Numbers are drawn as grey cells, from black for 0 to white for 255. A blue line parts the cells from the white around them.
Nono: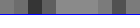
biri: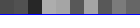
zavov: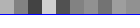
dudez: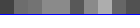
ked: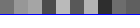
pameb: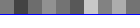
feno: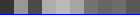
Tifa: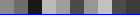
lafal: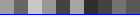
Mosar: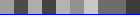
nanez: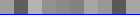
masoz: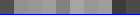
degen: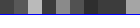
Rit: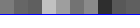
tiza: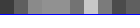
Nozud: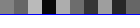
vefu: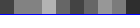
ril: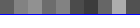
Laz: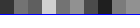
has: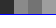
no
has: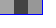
no
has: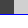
yes
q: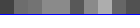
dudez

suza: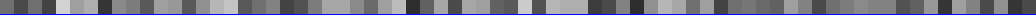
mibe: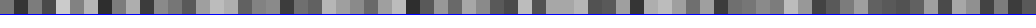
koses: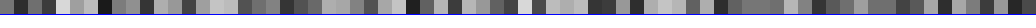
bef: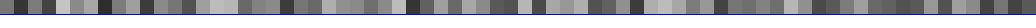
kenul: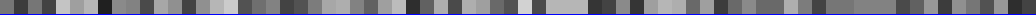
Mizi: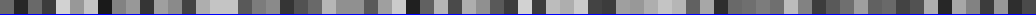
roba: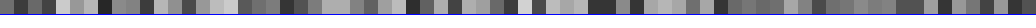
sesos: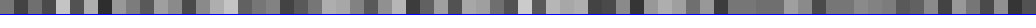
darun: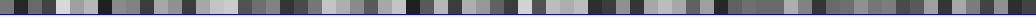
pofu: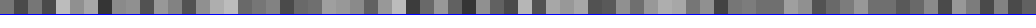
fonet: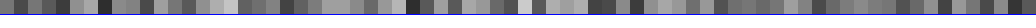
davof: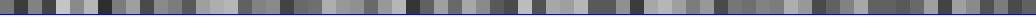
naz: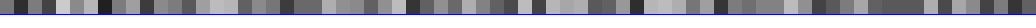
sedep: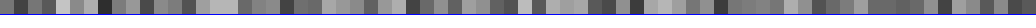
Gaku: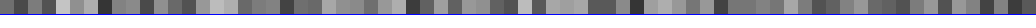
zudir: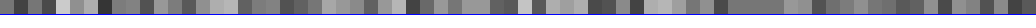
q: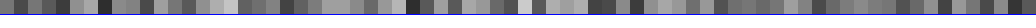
fonet
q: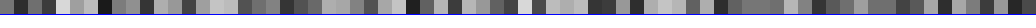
koses
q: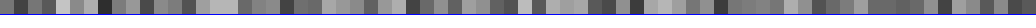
sedep

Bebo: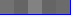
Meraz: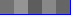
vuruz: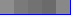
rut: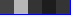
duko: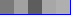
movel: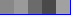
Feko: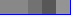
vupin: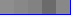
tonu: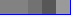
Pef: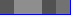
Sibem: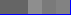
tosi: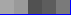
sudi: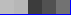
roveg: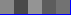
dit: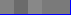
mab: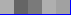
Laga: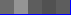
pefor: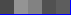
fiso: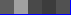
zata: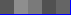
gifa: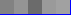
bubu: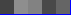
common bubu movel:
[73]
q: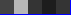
rut
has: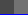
no

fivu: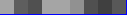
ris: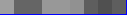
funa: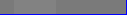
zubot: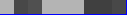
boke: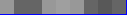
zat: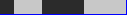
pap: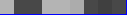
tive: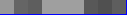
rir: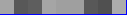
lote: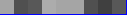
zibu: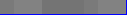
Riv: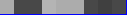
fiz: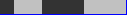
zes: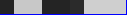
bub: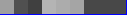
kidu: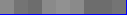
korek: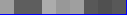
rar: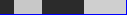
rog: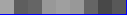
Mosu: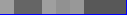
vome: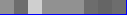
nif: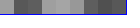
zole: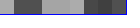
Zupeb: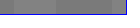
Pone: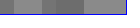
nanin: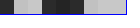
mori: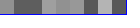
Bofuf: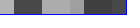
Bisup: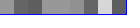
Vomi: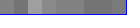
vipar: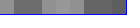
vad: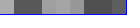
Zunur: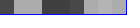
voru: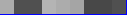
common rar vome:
[207]
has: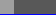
no
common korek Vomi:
[159]
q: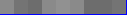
kidu

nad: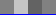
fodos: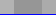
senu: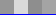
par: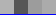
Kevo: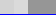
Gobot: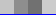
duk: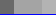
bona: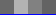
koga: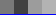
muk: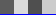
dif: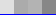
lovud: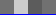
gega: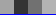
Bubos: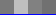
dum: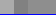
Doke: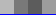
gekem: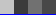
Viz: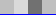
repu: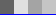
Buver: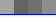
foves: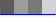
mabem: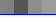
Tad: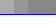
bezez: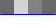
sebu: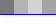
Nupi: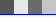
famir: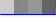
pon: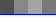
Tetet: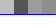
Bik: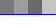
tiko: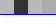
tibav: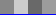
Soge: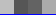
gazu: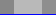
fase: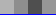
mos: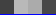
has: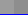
yes
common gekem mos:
[72]
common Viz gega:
[113]

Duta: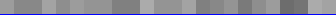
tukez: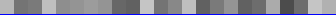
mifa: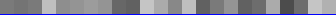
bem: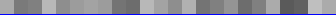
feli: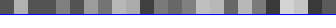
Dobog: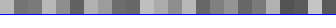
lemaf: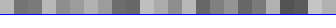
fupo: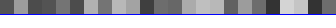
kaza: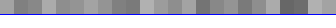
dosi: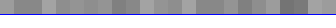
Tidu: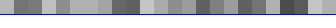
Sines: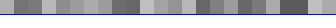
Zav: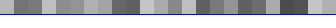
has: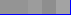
no
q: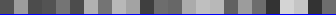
fupo
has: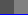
yes
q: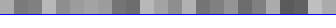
bem

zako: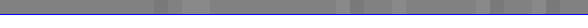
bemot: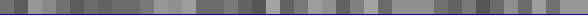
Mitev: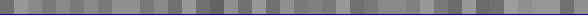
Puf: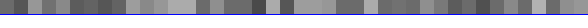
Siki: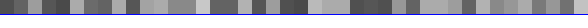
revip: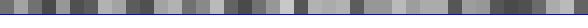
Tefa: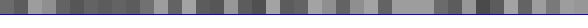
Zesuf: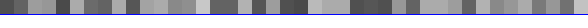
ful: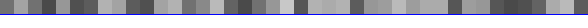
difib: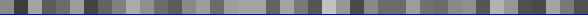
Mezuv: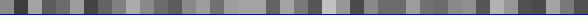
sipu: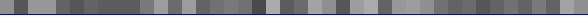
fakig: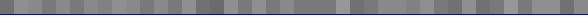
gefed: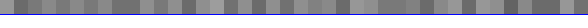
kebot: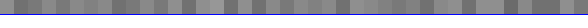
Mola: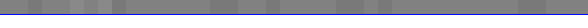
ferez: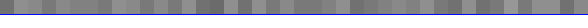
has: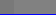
yes
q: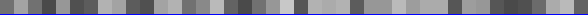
revip
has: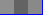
yes
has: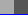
yes
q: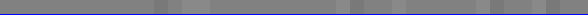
zako
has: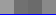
yes
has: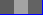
yes

